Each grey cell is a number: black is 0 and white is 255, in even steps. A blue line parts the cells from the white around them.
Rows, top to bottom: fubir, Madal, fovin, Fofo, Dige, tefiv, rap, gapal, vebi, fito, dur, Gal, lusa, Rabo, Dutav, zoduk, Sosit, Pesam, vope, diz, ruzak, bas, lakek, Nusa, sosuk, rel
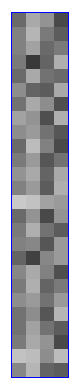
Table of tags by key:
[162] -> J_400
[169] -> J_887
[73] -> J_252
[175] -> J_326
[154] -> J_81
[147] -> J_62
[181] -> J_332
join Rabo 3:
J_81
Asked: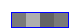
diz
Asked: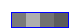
zoduk
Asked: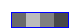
fito

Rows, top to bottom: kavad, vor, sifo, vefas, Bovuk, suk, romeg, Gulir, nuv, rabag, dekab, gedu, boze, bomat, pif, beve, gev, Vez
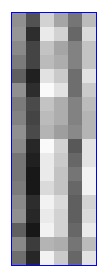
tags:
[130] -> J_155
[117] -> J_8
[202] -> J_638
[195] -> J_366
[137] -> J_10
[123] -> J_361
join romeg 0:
J_361
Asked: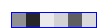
pif
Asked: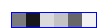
boze
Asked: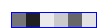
dekab
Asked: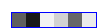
beve
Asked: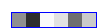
suk
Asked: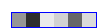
vor

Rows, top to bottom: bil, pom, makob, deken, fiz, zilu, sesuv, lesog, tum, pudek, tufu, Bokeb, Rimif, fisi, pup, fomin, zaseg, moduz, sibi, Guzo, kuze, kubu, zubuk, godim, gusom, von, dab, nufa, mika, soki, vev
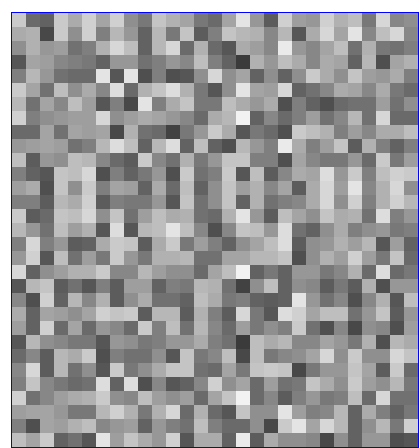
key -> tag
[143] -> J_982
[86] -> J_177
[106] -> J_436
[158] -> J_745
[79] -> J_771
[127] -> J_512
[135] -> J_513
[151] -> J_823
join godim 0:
J_177
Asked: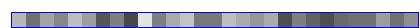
sesuv
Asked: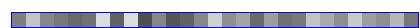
dab
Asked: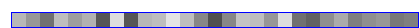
fomin
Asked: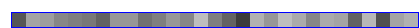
deken

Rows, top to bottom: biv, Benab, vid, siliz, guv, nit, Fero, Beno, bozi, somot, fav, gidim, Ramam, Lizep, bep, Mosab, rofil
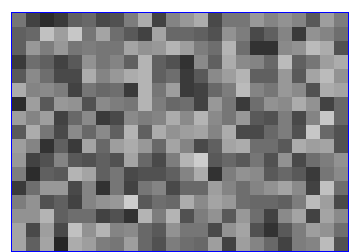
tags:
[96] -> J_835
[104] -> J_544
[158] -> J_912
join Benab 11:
J_544
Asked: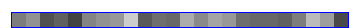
Lizep
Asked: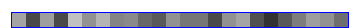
Mosab
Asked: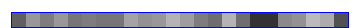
vid
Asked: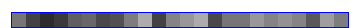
biv
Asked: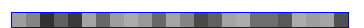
somot
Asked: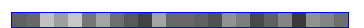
Benab

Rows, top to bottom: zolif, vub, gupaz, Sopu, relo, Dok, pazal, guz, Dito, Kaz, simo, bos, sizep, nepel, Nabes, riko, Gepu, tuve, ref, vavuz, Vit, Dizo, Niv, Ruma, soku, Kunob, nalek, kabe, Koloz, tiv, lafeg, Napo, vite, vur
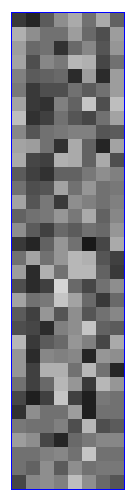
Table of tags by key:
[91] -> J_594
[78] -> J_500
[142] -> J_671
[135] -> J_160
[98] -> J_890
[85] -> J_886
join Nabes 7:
J_160
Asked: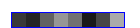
Gepu

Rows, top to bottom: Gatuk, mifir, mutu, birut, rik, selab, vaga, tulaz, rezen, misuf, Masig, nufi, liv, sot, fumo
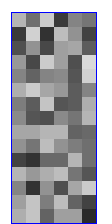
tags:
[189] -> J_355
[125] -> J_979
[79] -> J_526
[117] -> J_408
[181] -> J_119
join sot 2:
J_979
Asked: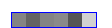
rik
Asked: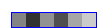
liv
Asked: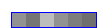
misuf
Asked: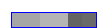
rezen

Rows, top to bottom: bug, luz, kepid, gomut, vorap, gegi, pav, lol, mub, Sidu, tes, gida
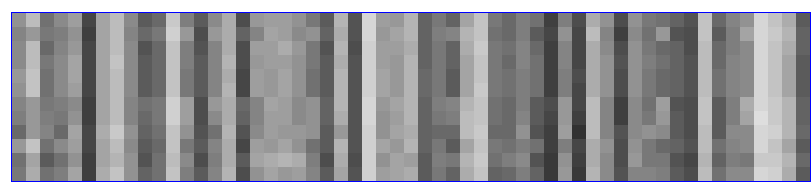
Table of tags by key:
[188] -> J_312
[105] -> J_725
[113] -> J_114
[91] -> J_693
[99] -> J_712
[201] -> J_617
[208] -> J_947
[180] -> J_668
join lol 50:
J_693
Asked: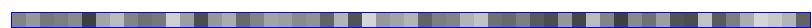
pav
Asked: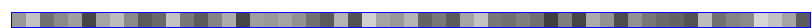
Sidu
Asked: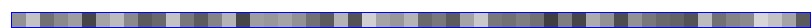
gegi

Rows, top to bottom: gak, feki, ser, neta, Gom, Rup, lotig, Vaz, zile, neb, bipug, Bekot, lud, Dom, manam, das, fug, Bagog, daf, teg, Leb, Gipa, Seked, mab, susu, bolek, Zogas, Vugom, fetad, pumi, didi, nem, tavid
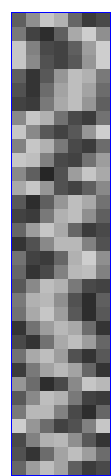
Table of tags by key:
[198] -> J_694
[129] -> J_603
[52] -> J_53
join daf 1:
J_53
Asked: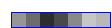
Zogas
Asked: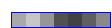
lud

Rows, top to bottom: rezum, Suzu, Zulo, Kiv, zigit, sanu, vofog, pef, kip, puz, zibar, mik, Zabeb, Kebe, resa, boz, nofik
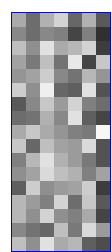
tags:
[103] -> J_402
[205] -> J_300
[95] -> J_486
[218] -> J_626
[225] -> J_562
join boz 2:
J_402
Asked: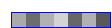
rezum
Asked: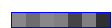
Suzu

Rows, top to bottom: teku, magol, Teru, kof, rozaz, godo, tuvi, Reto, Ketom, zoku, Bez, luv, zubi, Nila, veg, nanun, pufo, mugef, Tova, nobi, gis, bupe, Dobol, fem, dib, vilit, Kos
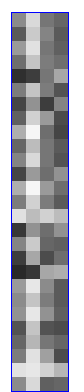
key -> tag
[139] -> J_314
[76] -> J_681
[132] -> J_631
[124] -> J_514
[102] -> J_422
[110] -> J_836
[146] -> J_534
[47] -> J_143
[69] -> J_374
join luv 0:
J_374
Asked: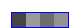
luv

